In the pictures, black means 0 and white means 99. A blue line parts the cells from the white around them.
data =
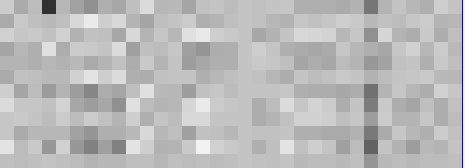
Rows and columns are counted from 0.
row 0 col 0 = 79
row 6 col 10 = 87
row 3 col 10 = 74
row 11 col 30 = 73
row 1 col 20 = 69
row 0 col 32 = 76
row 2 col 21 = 84
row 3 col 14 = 58
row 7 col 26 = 48
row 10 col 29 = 61
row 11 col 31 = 73
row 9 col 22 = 68
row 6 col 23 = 67
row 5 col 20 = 67
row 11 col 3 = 76
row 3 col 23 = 66
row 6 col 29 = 71
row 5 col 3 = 72
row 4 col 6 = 66
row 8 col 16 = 76
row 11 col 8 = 71
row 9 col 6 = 58
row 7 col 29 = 64
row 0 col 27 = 70
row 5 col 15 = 71
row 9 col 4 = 71
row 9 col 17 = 76
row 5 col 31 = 72
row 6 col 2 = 73
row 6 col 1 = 64
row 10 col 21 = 75
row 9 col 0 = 77
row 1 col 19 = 71
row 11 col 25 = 74
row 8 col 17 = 76
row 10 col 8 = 50
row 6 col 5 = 61
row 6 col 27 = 70
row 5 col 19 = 71

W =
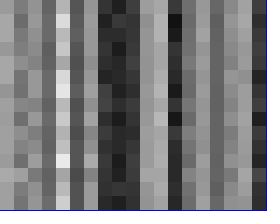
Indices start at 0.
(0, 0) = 60
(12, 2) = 47
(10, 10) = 60
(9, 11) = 64
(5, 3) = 41
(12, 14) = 58
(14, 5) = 32
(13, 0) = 62
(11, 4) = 91
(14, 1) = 45
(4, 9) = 25
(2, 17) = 62
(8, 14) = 59
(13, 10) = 58
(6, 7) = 25
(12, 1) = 62
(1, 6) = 60
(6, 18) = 20
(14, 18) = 18
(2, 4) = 72
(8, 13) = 41
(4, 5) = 31
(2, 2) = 56
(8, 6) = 63
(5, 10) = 57
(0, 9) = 24
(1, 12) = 7
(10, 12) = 17
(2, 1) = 47
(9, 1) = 55
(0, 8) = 12
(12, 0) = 66
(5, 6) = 59
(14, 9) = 19
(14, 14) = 62
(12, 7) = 20
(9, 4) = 69
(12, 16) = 47
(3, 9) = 22

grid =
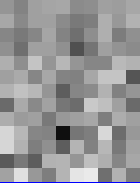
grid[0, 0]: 58
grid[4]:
[68, 55, 76, 58, 71, 58, 52, 52, 72, 69]
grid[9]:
[83, 71, 52, 51, 6, 46, 49, 84, 42, 59]
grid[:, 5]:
[54, 47, 43, 31, 58, 50, 52, 42, 62, 46, 70, 58, 89]
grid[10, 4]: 36
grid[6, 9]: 58
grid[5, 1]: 66
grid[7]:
[41, 66, 53, 63, 46, 42, 78, 74, 62, 41]
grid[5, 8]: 76
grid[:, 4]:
[65, 54, 51, 56, 71, 51, 36, 46, 59, 6, 36, 70, 70]
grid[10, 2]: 49
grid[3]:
[56, 43, 62, 62, 56, 31, 45, 62, 57, 54]
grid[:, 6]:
[55, 49, 55, 45, 52, 65, 54, 78, 65, 49, 50, 74, 91]
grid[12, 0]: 63
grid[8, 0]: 67
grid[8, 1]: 60
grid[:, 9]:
[65, 69, 56, 54, 69, 33, 58, 41, 62, 59, 63, 65, 48]
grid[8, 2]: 62
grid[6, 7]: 69

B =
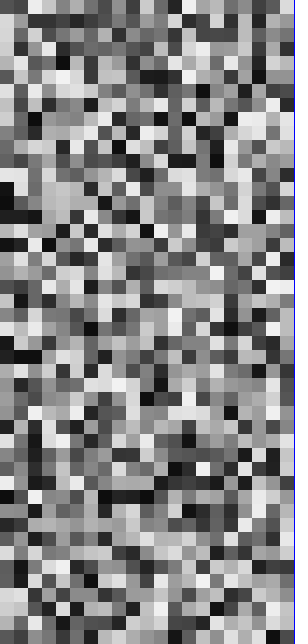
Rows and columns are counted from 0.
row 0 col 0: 32
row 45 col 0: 34
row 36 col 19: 40
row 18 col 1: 87
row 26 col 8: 59
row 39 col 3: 47
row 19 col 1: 69
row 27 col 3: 57
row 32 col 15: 35
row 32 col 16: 45
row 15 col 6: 90
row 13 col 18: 47
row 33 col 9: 50
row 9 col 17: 83
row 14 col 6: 68
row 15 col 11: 45
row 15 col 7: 53
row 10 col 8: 6
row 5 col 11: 10
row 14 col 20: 40
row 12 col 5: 37
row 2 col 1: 40
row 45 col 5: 43
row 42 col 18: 79
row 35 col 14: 68
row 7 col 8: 82
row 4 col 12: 89
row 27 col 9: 82
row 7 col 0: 75
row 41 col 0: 37
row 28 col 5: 79
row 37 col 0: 15
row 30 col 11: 71
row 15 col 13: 49
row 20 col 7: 52
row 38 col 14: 56
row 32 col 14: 30
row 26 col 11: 17
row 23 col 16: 6

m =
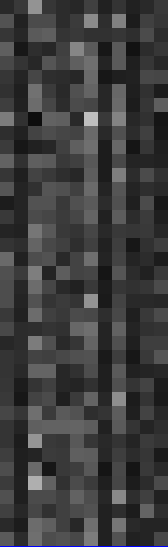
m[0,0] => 16
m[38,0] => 35
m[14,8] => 31
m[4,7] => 14
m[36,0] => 25
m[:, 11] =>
[22, 21, 17, 21, 15, 27, 11, 37, 8, 9, 12, 13, 19, 16, 9, 12, 15, 24, 11, 22, 29, 15, 29, 20, 24, 33, 15, 11, 10, 15, 18, 20, 10, 16, 29, 13, 18, 14, 28]
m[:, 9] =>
[13, 11, 18, 7, 12, 13, 12, 11, 15, 17, 8, 14, 17, 14, 12, 17, 21, 9, 14, 17, 19, 16, 12, 14, 12, 9, 13, 20, 11, 12, 20, 14, 17, 8, 11, 18, 11, 16, 13]
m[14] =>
[11, 14, 32, 32, 22, 31, 35, 17, 31, 12, 29, 9]
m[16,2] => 46
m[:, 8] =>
[20, 50, 21, 35, 35, 12, 40, 41, 51, 31, 40, 28, 49, 33, 31, 36, 22, 24, 26, 33, 21, 26, 28, 38, 31, 24, 35, 31, 55, 36, 35, 20, 24, 28, 27, 53, 18, 46, 32]
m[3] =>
[37, 9, 18, 15, 25, 52, 35, 9, 35, 7, 17, 21]
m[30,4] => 38
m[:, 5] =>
[15, 23, 22, 52, 37, 15, 31, 29, 16, 26, 37, 25, 15, 25, 31, 27, 20, 18, 26, 26, 13, 20, 29, 40, 21, 31, 19, 14, 23, 32, 39, 34, 37, 24, 29, 38, 29, 15, 28]
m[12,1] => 12
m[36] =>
[25, 15, 27, 19, 25, 29, 32, 13, 18, 11, 39, 18]
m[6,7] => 15
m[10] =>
[23, 9, 13, 15, 25, 37, 43, 11, 40, 8, 21, 12]
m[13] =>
[33, 14, 19, 33, 31, 25, 41, 14, 33, 14, 18, 16]
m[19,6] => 27
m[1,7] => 18
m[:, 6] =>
[25, 54, 19, 35, 43, 41, 39, 27, 74, 41, 43, 34, 36, 41, 35, 39, 27, 25, 43, 27, 22, 57, 28, 43, 39, 32, 30, 19, 39, 18, 36, 21, 36, 34, 23, 30, 32, 43, 48]
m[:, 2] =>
[57, 29, 35, 18, 15, 27, 44, 42, 5, 26, 13, 37, 26, 19, 32, 29, 46, 39, 30, 49, 42, 32, 42, 18, 48, 26, 39, 20, 26, 43, 37, 58, 14, 41, 68, 29, 27, 42, 43]
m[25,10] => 22
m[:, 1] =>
[22, 13, 15, 9, 20, 14, 12, 13, 19, 13, 9, 19, 12, 14, 14, 14, 13, 18, 13, 23, 15, 14, 13, 17, 17, 18, 16, 11, 9, 21, 14, 11, 12, 12, 13, 12, 15, 11, 17]
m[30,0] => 20
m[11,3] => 35
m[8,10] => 19
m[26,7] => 12
